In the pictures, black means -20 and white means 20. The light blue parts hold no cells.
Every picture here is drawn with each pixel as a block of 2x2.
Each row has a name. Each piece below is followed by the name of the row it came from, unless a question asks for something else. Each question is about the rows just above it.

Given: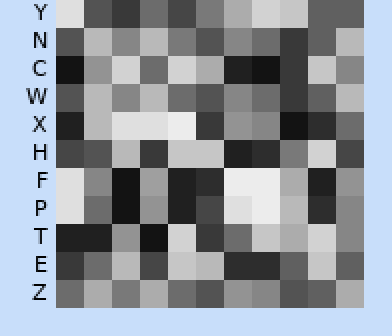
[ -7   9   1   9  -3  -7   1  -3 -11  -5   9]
W
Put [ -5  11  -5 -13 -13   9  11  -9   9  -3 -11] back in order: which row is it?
E
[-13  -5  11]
E
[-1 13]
H
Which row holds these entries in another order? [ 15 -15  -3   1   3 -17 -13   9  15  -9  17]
P
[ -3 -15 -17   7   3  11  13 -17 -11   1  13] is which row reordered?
C
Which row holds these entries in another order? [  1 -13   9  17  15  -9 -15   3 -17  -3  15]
P

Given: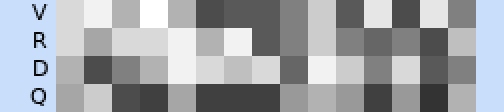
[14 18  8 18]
R
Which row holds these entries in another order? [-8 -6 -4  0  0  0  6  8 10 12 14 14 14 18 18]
R

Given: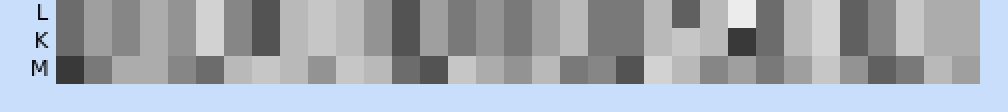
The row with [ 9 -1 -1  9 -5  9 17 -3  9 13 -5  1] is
L
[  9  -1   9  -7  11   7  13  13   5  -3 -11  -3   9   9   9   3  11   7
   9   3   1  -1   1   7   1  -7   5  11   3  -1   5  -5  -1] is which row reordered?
K
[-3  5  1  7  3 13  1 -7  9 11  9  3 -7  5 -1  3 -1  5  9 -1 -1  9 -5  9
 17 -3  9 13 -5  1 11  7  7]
L
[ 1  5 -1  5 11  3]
M
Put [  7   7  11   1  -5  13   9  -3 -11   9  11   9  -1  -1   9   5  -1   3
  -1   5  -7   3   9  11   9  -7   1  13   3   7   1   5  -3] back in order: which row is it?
K

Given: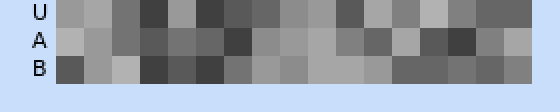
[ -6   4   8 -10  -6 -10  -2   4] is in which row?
B
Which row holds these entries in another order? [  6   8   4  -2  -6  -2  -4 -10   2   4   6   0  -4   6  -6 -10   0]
A
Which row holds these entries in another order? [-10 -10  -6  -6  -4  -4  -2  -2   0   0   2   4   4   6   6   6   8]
A
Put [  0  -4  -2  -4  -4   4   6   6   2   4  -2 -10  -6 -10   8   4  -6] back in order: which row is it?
B
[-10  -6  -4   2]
U
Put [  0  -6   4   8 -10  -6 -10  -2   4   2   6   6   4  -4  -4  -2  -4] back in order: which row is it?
B
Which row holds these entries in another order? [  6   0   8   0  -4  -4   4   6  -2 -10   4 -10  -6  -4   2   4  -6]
U

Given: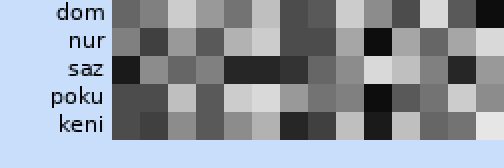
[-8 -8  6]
nur
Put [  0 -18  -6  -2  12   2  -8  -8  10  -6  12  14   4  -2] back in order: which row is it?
poku
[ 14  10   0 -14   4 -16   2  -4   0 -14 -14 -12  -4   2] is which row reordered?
saz
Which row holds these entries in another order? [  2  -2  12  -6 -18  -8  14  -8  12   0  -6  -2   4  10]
poku
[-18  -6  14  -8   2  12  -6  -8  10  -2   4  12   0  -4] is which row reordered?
dom
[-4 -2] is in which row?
keni
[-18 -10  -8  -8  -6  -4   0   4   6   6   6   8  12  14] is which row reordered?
nur

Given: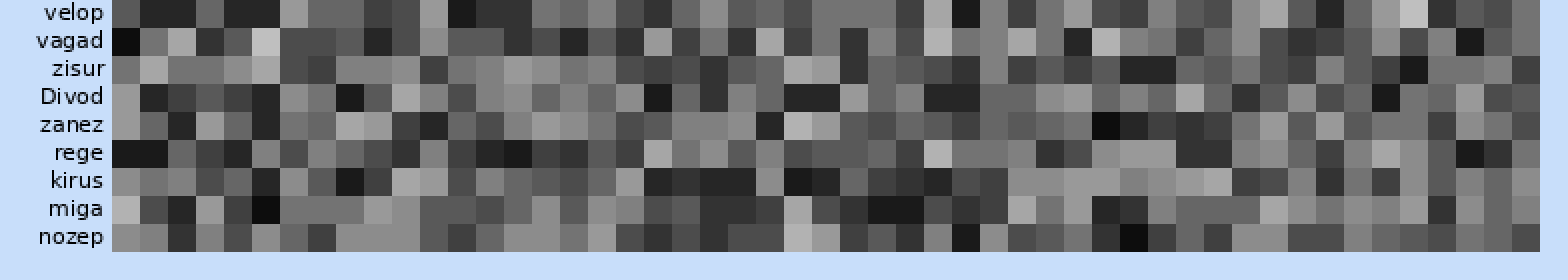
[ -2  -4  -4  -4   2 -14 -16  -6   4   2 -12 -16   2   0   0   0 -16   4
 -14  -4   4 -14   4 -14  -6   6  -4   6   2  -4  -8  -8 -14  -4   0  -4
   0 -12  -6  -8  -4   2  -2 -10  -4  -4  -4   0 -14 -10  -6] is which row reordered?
Divod
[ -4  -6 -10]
zanez
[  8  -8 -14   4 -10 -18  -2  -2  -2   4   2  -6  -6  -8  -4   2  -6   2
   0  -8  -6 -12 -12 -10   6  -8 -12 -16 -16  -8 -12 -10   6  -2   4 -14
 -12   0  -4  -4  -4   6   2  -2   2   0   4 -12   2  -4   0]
miga

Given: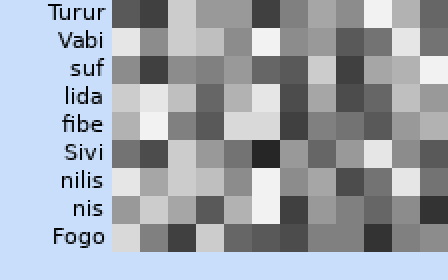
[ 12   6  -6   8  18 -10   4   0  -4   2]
nis
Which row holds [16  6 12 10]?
nilis
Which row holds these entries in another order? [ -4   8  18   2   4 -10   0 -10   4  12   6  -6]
Turur
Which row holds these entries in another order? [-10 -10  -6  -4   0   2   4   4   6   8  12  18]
Turur

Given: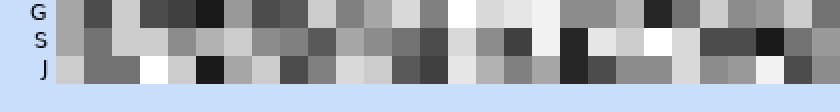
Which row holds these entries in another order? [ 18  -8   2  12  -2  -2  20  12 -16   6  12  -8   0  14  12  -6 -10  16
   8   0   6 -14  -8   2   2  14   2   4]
J
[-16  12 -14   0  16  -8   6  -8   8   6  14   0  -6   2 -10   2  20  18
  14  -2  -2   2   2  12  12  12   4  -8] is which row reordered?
J
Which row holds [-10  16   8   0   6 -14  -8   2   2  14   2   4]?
J
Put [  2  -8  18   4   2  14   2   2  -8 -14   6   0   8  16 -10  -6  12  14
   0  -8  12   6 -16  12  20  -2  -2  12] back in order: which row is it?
J
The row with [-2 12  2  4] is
G

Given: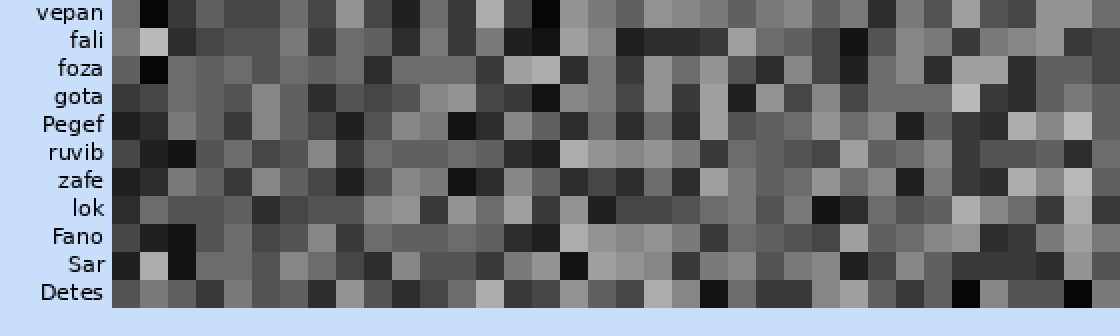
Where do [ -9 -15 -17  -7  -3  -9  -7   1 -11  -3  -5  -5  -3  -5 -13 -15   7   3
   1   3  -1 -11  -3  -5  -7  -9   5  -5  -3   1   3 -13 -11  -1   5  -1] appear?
Fano
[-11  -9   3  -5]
Detes

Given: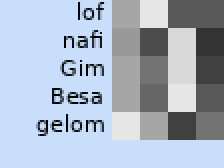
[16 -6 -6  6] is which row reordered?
lof
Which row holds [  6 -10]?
gelom
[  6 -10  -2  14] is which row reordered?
Gim
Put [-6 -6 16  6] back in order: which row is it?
lof

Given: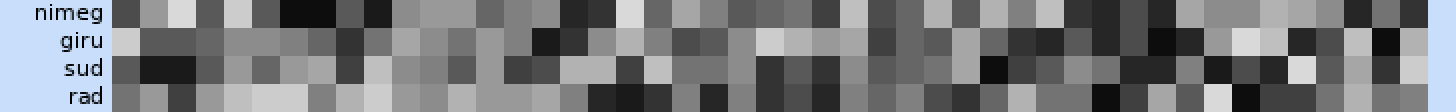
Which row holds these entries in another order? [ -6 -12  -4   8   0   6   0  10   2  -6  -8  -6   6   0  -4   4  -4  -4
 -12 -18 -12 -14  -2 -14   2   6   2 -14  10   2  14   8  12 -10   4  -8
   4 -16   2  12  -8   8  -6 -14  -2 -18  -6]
giru
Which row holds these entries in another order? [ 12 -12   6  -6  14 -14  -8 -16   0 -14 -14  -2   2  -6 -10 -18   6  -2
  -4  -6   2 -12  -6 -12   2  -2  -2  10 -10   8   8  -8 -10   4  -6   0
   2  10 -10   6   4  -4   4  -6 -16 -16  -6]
sud
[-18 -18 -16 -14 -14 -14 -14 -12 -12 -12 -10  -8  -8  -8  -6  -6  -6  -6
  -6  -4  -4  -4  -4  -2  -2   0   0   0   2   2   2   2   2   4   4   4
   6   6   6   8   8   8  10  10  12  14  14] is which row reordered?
nimeg

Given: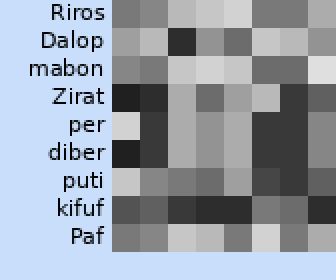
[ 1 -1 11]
mabon
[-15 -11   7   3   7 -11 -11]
diber
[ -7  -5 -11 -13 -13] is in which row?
kifuf
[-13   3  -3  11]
Dalop
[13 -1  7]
Paf
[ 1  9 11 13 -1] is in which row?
Riros
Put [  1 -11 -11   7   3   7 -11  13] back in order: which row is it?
per

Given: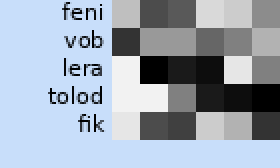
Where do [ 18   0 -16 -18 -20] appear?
tolod
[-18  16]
lera
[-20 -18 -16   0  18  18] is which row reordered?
tolod

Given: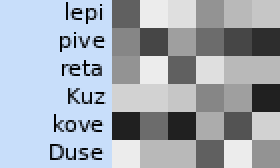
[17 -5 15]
reta
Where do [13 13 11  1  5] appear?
Kuz
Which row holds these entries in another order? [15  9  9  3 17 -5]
reta
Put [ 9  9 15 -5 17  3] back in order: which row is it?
reta

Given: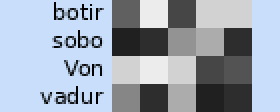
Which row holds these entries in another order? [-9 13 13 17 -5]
botir
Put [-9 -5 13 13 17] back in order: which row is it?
botir
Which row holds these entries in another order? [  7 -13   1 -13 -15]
vadur
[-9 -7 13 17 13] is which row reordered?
Von

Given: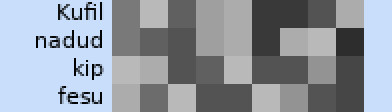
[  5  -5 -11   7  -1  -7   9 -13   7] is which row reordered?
nadud
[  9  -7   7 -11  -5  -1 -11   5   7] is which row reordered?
Kufil
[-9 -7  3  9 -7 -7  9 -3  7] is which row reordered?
fesu

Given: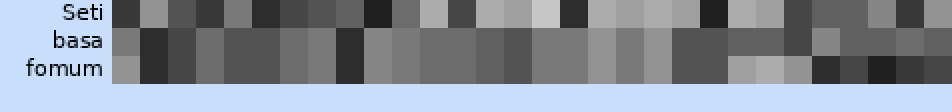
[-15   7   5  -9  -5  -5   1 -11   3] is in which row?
Seti
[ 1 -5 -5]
basa
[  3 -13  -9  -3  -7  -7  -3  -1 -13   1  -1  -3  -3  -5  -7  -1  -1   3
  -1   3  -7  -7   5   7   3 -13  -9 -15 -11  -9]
fomum
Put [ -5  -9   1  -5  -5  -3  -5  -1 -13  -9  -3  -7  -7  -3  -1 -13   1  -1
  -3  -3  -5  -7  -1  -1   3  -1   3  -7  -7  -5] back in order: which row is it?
basa

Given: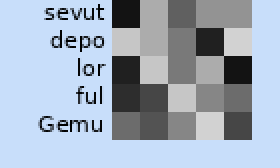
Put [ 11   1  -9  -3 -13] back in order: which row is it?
ful
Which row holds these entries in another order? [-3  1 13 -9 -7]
Gemu
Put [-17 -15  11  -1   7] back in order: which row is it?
lor
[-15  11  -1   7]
lor
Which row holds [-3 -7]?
Gemu
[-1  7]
lor

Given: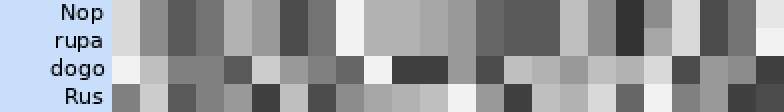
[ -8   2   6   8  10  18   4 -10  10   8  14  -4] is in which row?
Rus
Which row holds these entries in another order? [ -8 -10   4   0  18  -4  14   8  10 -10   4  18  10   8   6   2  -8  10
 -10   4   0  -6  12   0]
Rus

